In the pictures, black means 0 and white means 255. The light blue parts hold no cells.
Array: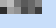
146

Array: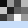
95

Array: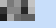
134

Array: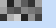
79

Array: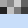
122

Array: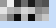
167

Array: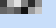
87

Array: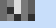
221

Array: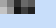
20

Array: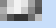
242
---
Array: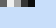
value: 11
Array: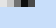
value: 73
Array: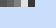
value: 56
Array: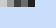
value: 33
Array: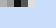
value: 222
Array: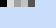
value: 84
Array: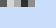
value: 142
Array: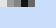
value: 103
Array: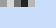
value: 183
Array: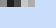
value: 173
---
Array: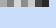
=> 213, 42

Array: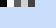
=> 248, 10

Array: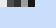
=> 235, 23

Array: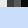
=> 235, 11

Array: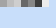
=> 236, 61

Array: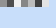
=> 240, 65

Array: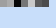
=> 201, 7

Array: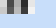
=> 242, 43

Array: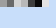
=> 227, 9

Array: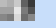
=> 230, 57
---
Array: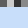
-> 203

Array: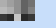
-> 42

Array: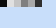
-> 224

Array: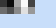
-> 80

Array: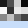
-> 193

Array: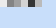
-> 132

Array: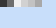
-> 110

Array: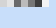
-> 228

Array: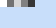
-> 114
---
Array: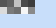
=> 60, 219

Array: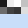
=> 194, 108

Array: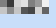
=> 240, 197

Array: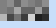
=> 141, 183

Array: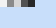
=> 39, 242

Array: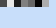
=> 172, 73

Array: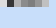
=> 192, 221
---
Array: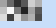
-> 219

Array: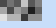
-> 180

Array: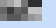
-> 89

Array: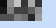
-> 125

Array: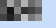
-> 79

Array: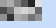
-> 172
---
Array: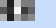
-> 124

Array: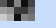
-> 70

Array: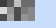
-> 108

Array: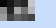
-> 197

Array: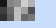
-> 177

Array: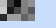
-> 144

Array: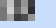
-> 60
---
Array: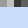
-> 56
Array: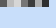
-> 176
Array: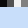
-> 241
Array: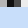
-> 74
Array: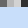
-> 210
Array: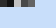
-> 72
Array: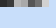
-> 114
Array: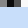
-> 80
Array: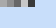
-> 199
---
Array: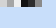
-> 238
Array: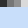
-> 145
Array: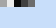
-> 11
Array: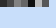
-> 130
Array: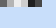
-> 237
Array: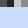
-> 199
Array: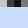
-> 21
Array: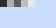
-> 91
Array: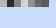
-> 132
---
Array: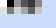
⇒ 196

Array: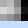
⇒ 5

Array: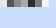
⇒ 245

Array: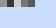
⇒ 89

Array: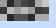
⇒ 170

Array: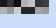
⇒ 152

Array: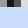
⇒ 221

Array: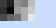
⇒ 229

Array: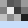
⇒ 30
